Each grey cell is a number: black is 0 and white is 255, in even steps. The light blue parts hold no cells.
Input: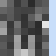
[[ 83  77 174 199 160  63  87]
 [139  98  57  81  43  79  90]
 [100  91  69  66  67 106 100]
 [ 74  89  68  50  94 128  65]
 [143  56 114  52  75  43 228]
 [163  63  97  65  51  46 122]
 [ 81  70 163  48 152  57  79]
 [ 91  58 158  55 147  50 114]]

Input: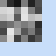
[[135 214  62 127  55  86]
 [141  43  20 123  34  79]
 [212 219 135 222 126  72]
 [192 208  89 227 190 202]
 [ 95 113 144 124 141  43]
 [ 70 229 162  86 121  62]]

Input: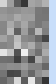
[[102 125 214  92 230 114  52]
 [212 157  91  54 165 157 177]
 [147 140 143 152 150 120 116]
 [155 149 169 158 159 119 118]
 [135 169 143 167 136 120 133]
 [134 184  96 158 113 184 127]
 [162 141 187 137 130 104  70]
 [132 139 196 154 172 131 152]
 [227 194  82 239 143 113 170]
 [111 109  63 125  70 171 139]
 [135 142 140 155 133 132 103]
 [117  70  74 135 104 144 160]]

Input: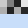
[[174  35 172  39]
 [203 127  34 228]]

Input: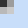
[[185 202]
 [ 50 156]]

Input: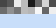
[[108 144 117 188 181 247 102 238]
 [ 70  87 235 188  26 105 212  76]]

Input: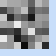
[[156 151 206  12 130 204  41]
 [188 168 167 155  99 184 155]
 [ 70 120 148 190  67 120 111]
 [201  41 111  88  23 157 152]
 [165 158 235 156 133 150 132]
 [ 66  73  43 143 225  93  85]
 [235 151  26  69 107 153 175]]
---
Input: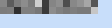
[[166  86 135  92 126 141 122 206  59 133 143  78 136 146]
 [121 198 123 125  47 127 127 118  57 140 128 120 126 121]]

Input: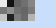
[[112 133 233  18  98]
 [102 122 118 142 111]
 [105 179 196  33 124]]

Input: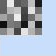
[[190  28 100 234  88 102]
 [225 113  97 182 195  71]
 [112 177 163 129 236  62]
 [193  33  15 123 114  23]
 [177 128 136 183  69 228]]

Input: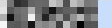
[[120 125 217 116  45  57 100 105 103 197 177  80 191 168]
 [ 83  88 226  88 108 116 177 105  74  19  85  96 100  44]
 [112 141 173  17 101 115 240 116  36 109 153  80 148 184]
 [ 84  86 246  92  89 103  22 144 134 150  64 190 119   3]]

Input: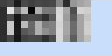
[[164 174  64  72  27  72  64  71  67  72 133  45 151]
 [211 205  45 229 116 186   6 175 122 119 214 166  78]
 [164 195  46  75  23  67  73  71  48  88 217 157  92]
 [164 205  45 201  24 187 104 177 124 130 212 166 108]
 [164 207  44 200  27  88 101 175 143 129 216 166 108]
 [163 191  46  72  23  66  73  71  48  74 215 157  93]]

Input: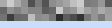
[[150  90 171 205 171 144  80 122  83 141 152 164 191 204 123 128]
 [171 156 103 144 130 148 133 133  93 104 203 140 151 190 162 147]
 [122 160 115  62 104 108 189 140 145 119  46  93  76  52 119 148]]
